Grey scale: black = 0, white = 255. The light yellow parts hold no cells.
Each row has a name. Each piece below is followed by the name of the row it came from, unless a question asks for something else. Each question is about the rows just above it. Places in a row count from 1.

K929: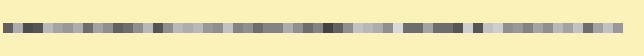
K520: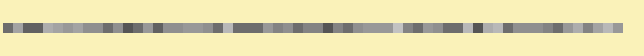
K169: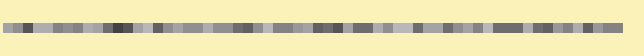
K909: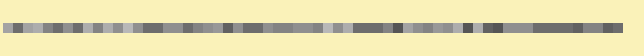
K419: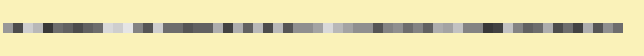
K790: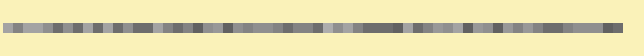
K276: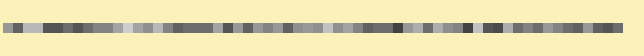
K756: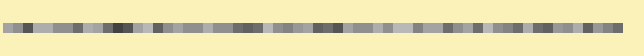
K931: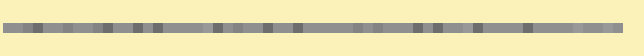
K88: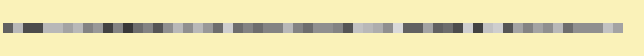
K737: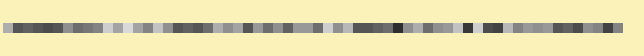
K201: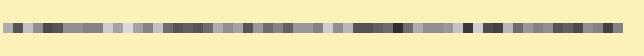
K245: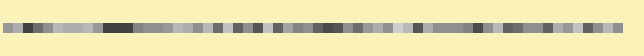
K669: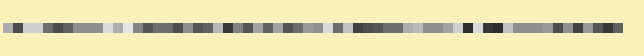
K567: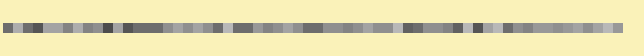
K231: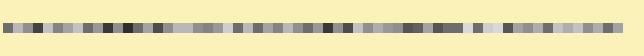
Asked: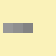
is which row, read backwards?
K909
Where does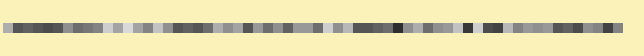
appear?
K737
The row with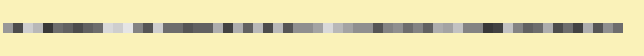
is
K419
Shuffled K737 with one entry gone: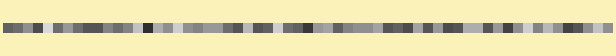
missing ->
[119]
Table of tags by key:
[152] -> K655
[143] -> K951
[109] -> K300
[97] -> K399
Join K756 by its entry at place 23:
K951

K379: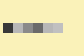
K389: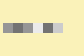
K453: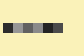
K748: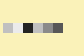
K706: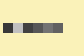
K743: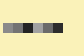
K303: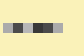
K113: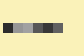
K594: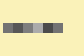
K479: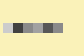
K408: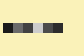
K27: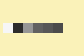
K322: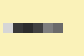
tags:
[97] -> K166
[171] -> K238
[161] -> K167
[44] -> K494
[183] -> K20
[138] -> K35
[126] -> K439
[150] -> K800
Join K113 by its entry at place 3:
K167
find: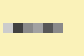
K479

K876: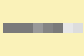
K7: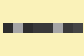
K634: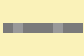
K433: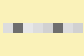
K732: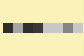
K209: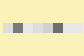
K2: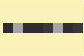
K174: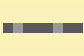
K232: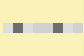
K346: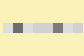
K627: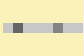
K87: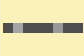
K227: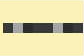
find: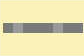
K634
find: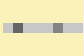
K627
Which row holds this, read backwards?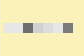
K209
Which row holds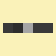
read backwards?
K227
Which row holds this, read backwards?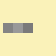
K876
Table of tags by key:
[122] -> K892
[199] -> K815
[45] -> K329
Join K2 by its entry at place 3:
K329
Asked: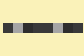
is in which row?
K227

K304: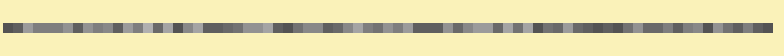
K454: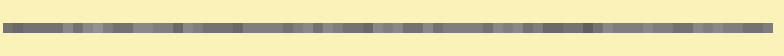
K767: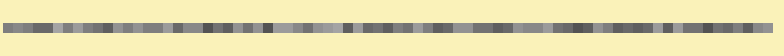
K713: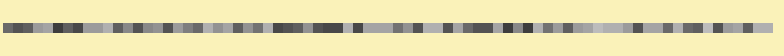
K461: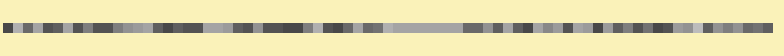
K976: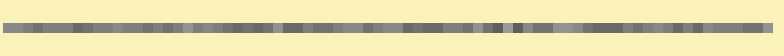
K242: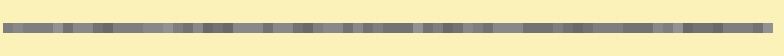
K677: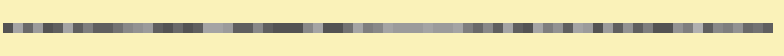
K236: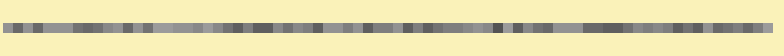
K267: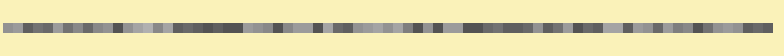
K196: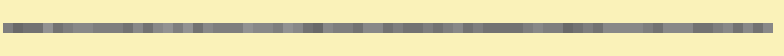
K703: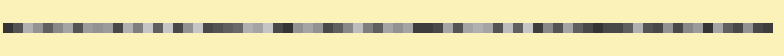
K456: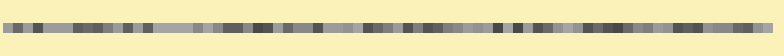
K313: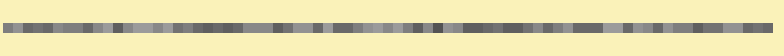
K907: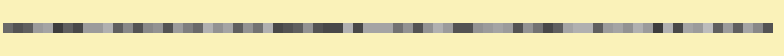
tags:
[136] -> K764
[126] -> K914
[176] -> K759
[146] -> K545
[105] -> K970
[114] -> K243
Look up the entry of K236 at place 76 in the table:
K914
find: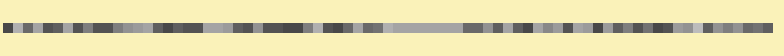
K461

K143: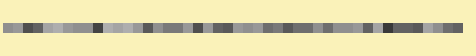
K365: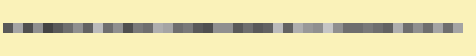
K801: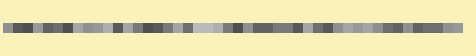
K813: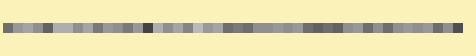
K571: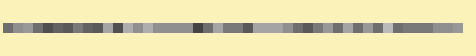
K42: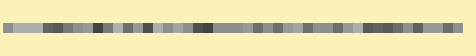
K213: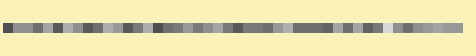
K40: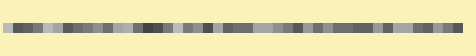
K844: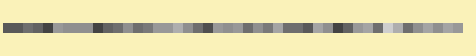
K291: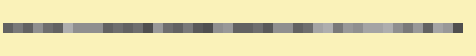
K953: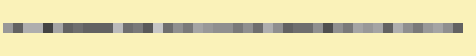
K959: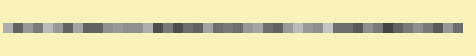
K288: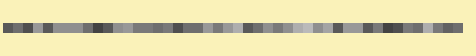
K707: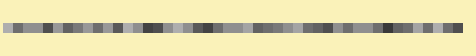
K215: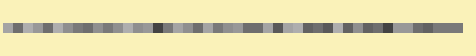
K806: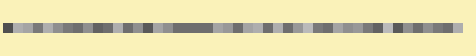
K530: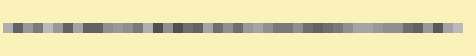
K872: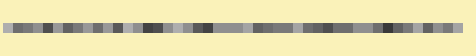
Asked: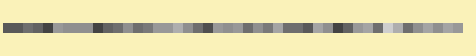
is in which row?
K844
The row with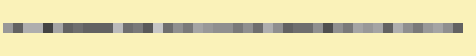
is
K953
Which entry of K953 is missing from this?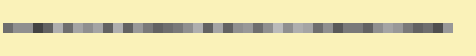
[197]
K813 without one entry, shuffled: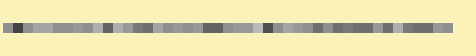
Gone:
[132]
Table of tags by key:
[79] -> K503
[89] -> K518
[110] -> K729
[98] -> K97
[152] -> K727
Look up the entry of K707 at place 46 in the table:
K503

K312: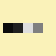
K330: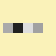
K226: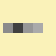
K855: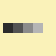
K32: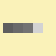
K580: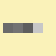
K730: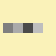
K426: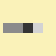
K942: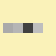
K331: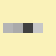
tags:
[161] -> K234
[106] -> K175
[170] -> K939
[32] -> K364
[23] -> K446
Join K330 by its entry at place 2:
K364
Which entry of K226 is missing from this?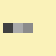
[151]
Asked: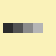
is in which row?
K855
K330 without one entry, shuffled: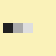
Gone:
[161]

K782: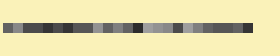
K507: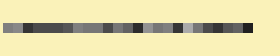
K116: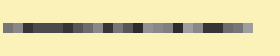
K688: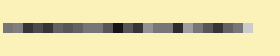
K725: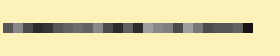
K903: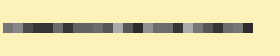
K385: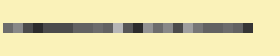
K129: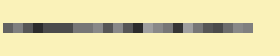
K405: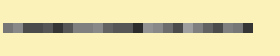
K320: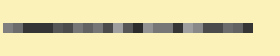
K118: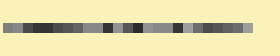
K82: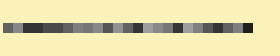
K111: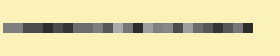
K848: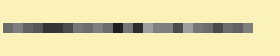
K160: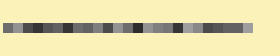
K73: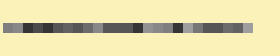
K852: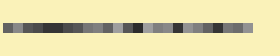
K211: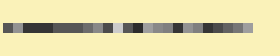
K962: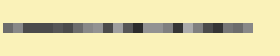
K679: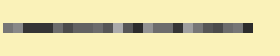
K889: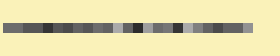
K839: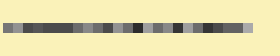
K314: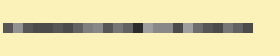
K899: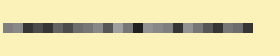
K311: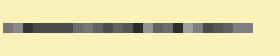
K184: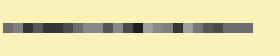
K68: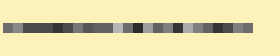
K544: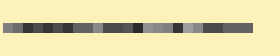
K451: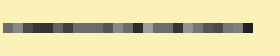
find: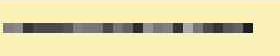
K507
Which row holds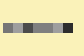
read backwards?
K848
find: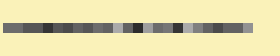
K889
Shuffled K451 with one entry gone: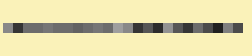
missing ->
[64]
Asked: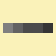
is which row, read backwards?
K82

